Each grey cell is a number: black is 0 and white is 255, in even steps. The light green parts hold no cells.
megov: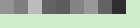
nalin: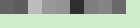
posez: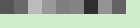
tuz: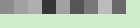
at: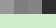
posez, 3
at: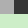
tuz, 2
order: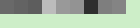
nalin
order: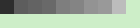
nalin

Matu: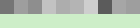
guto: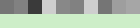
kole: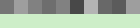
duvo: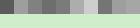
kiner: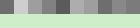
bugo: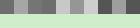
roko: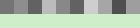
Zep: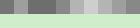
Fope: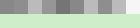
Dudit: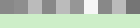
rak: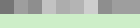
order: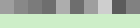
kiner
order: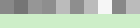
Fope
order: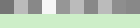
Dudit

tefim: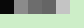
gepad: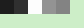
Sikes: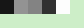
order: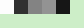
Sikes
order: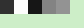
Sikes
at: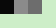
tefim, 0
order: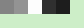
gepad
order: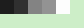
gepad
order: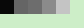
tefim

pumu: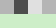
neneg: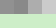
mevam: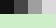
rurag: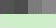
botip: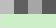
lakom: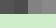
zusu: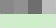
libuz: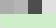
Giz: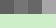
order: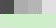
libuz
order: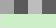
botip
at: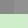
zusu, 0
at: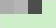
libuz, 0

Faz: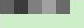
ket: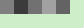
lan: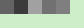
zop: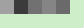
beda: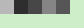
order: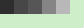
beda
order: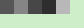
beda
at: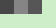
beda, 2
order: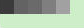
Faz
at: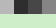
beda, 0
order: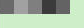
Faz

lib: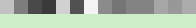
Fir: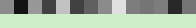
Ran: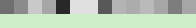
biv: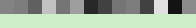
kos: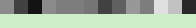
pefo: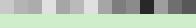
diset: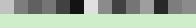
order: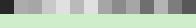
Ran
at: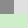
Fir, 7
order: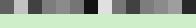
diset
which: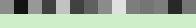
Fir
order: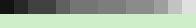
diset
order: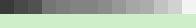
lib
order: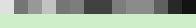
Fir

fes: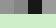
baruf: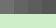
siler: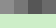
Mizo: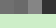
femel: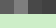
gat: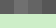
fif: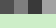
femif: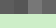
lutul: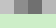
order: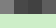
femel
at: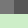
siler, 1
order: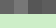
femif
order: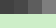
femel
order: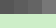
femif
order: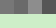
siler

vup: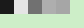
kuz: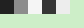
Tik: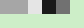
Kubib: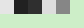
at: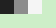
kuz, 0
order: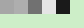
vup
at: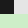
vup, 0
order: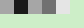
Tik
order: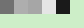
vup
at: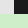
Tik, 2

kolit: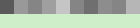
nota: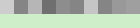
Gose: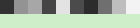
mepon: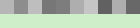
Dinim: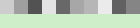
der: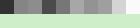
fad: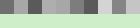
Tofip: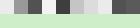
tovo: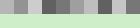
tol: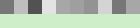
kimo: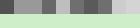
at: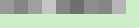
kolit, 1
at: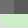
kimo, 5
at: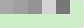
tol, 4
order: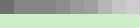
nota
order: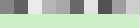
Dinim

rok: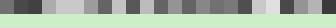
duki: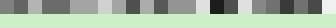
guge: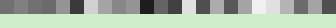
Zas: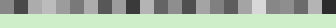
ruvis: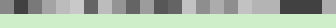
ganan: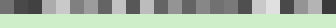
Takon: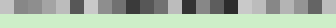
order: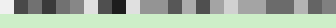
duki
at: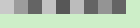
rok, 5

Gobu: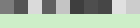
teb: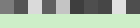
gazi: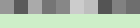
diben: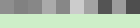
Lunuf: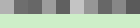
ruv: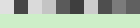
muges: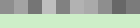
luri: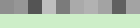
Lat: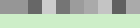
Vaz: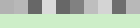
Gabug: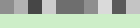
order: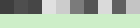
Gobu
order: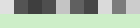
Gobu

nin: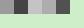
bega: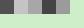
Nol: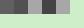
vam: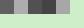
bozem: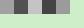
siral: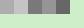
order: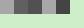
Nol
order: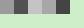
bega
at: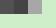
vam, 2
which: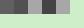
Nol
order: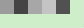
bega

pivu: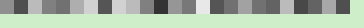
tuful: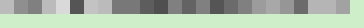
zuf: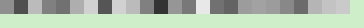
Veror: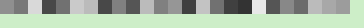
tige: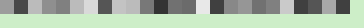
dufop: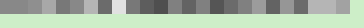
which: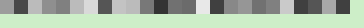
tige
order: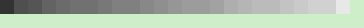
zuf
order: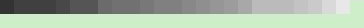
tige

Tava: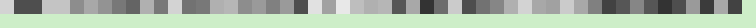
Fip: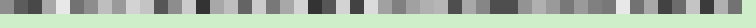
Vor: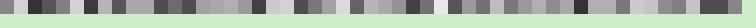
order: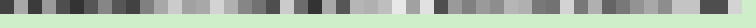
Tava
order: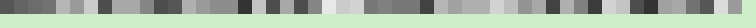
Vor
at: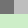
Vor, 34
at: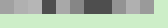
Fip, 29
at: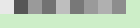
Vor, 31
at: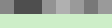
Fip, 34
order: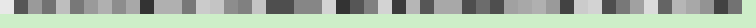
Vor

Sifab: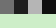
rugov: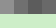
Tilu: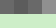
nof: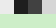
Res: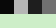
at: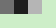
Sifab, 0
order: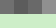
rugov
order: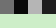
Res
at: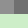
rugov, 0

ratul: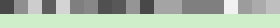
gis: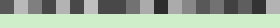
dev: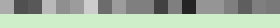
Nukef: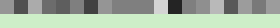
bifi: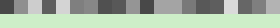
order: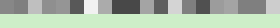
ratul
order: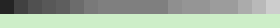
dev

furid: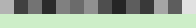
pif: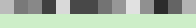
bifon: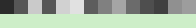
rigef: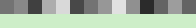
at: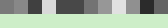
pif, 1
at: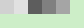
bifon, 4
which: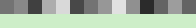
rigef

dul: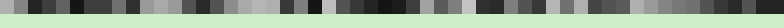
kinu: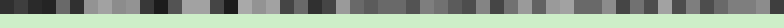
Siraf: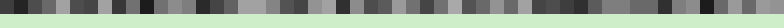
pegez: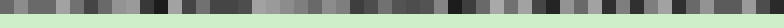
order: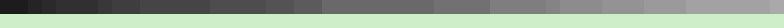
pegez
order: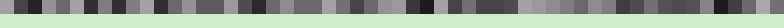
pegez
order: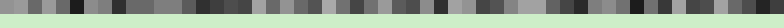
Siraf
